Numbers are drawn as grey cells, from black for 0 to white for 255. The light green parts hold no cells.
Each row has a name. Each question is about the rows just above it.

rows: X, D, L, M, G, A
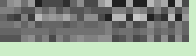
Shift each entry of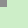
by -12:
[130]
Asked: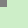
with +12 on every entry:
[140]
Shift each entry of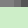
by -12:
[116 116 101  73]
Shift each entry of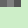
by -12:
[ 89 116  73]

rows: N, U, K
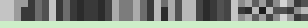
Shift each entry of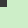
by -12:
[45]
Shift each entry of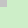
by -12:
[184]
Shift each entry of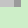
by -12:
[184 184 143]
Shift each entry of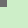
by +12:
[121]

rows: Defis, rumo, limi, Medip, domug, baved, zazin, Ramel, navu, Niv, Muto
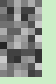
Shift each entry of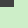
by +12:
[77 77]
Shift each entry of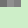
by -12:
[101 132 117]
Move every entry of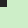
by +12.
[49]
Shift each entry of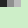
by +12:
[ 49 156 199]

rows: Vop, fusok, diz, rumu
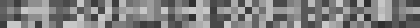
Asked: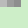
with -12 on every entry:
[174 144 130]
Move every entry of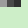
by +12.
[168  85  59]
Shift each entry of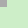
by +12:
[183]
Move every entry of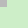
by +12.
[198]
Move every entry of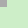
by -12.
[159]
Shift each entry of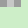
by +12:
[168 211 168]
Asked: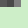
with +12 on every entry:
[100  85 138]

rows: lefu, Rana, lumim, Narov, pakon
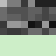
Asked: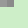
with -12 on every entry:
[140 126]
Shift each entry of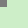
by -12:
[112]
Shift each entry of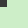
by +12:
[69]

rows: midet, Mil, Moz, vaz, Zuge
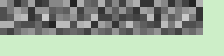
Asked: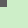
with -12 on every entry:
[82]
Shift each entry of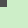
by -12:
[67]
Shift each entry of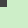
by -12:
[54]
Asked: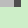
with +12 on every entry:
[200 200  91]

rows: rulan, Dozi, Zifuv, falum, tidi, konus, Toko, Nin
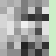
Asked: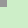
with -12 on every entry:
[140]
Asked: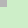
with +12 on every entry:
[194]
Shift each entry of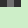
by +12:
[ 60 125  60]
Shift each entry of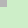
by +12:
[194]

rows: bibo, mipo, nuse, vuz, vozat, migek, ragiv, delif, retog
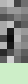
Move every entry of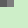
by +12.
[106 138]
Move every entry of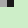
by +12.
[181  38]
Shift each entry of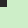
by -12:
[28]
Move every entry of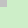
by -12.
[182]
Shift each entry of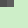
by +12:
[ 92 106]
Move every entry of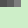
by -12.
[ 68  82 114]
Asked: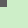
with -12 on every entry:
[82]

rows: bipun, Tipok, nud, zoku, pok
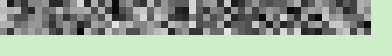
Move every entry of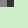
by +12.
[145  64]
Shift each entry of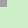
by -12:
[150]
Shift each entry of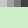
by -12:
[187 150 108  54]
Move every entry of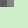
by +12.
[105 145]
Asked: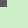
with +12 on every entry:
[105]
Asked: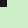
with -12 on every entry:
[15]

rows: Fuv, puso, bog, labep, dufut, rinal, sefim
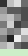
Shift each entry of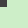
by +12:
[76]
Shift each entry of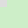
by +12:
[234]

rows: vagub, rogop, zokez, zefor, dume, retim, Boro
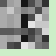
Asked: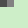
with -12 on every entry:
[ 65 118]
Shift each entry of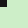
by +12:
[33]
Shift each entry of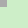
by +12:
[183]
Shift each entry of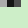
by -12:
[159   9  65]
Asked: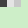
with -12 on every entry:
[ 52 216 188]
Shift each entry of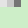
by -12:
[216 188 105]
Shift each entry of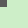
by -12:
[78]

